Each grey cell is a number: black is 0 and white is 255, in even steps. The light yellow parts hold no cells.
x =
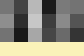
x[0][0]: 118
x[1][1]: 45
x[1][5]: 84
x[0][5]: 115
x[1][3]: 61

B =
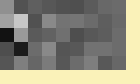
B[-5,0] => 144
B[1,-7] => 81
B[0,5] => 79
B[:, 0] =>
[144, 161, 18, 78, 85]
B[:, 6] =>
[91, 107, 88, 114, 126]
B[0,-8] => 82
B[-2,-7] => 108
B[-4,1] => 199
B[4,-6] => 123
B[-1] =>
[85, 127, 102, 123, 87, 108, 126, 88, 103]
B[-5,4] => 81

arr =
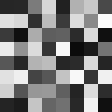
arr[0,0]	38
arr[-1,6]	242
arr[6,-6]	151
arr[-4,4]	38
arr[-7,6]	137
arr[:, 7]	[73, 251, 16, 116, 37, 240, 45, 16]
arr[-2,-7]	85
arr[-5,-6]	220
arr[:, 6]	[200, 137, 218, 25, 217, 53, 220, 242]
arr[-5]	[234, 146, 220, 52, 247, 11, 25, 116]
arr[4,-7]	39
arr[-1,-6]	197
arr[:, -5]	[215, 188, 94, 52, 188, 87, 153, 101]
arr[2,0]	58
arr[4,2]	179
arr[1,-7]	215

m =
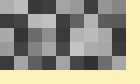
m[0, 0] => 174
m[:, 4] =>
[163, 63, 58, 72, 163]
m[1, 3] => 191
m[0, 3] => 63
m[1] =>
[60, 68, 184, 191, 63, 98, 179, 93, 89]
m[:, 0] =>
[174, 60, 170, 155, 59]
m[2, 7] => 170
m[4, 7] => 110
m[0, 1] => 188
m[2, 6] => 187
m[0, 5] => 152
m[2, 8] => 55

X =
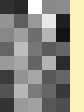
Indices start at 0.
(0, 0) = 48
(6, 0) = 83
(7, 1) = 155
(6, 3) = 101
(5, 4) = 101
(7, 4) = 78
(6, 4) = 57
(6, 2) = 122
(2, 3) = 181
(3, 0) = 101
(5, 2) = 166
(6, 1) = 183

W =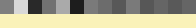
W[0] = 126
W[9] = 122
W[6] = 122

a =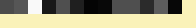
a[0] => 75
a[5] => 31
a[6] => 4
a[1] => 86

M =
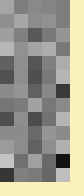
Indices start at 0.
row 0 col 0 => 165
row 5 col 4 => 181
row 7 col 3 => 120
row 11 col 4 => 19
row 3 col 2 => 163
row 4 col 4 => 172
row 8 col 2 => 76
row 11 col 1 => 112
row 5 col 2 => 79
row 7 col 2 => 161
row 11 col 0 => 196
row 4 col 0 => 96
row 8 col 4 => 180
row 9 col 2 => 105
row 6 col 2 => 97
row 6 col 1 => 149
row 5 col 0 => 80
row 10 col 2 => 97
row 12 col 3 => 102

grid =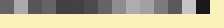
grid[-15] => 100
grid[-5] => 161
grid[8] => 142
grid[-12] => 100

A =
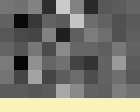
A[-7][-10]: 117
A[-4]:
[100, 86, 119, 75, 138, 102, 101, 94, 120, 99]
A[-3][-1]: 92
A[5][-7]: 69
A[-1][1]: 91
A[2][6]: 124
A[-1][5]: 137
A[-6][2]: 56
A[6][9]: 113
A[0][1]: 113
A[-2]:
[115, 69, 163, 69, 93, 108, 77, 98, 111, 87]
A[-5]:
[87, 73, 69, 130, 31, 94, 124, 110, 81, 94]
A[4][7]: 99
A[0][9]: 100
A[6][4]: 168
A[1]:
[97, 9, 56, 98, 91, 197, 109, 98, 81, 90]
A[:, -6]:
[202, 91, 31, 138, 113, 93, 168]
